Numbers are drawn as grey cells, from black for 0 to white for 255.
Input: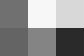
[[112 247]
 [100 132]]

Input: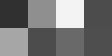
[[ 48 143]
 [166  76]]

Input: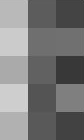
[[185  92]
 [203 111]]

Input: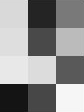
[[217  36]
 [222  73]]

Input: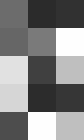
[[108  43]
 [102 122]]

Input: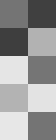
[[116  64]
 [ 62 178]]

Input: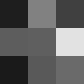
[[ 30 129]
 [ 93  95]]
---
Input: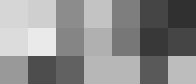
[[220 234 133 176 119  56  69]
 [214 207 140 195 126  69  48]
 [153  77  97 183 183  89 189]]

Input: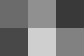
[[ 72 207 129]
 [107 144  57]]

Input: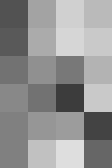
[[128 193 222 102]
 [ 89 171 214 201]
 [ 82 163 208 186]
 [128 150 156  67]
 [114 144 120 179]
 [136 114  60 201]]

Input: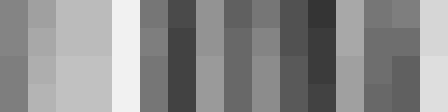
[[126 180 193 193 241 118  66 154 104 140  89  66 160 104  96 222]
 [126 174 193 193 241 118  66 154 104 140  89  59 160 110  96 222]
 [132 168 187 187 241 126  66 147 104 132  81  59 168 110 110 214]
 [132 160 187 187 241 118  74 147  96 118  81  52 168 118 126 214]]

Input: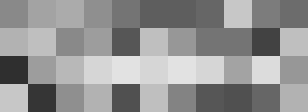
[[178 191 137 157  86 191 151 116 116  66 191]
 [137 163 171 143 116  94  94 102 199 124 108]
 [ 47 157 184 214 226 214 226 214 163 220 151]
 [199  53 143 178  80 191 131  86  80 102 178]]

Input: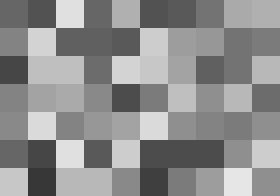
[[137 218 131 151 163 218 143 131 123 143]
 [131 211  96  96  89 205 157 151 115 123]
 [ 70 191 191 108 211 199 163  96 115 184]
 [131 163 170 137  76 123 191 143 184 108]
 [102  82 224 102 176  82  89 115 170 176]
 [102  70 224  89 205  76  76  76 143 205]
 [199  55 184 184 137  63 123 157 230 143]]
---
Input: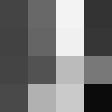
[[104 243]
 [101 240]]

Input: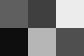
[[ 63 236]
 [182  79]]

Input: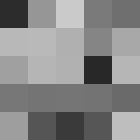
[[150 202]
 [185 176]]

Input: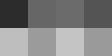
[[102 107]
 [155 196]]

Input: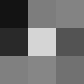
[[125 131]
 [213  83]]

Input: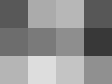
[[171 183]
 [122 142]]

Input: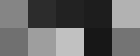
[[ 44  34]
 [158 193]]

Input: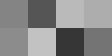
[[ 85 186]
 [194  54]]
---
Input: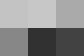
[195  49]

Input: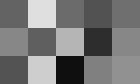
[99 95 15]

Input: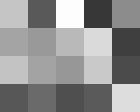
[197 153 151  90]

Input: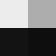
[236  14]

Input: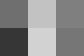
[111 210]

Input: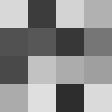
[216  87 172 218]
